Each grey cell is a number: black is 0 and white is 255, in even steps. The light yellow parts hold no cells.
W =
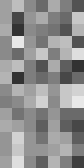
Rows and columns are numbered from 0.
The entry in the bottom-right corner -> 62
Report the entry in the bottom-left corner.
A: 160
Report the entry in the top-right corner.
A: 82
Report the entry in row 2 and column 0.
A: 171
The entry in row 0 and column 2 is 138
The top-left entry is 160
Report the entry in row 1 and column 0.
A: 160
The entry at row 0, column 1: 190

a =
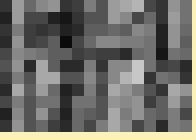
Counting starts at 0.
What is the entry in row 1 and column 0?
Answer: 33
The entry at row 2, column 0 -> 52
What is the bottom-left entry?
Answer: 52
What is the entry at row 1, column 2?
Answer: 71
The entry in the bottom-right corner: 114
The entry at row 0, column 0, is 52
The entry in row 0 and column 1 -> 156
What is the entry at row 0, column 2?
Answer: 105
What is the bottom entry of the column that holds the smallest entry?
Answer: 42
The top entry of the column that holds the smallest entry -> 52
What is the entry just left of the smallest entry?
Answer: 94
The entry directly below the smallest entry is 94
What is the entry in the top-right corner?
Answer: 114
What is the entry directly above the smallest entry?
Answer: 33
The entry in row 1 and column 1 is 156

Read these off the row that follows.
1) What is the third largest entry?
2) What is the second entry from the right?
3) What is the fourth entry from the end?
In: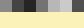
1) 137
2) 202
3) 115
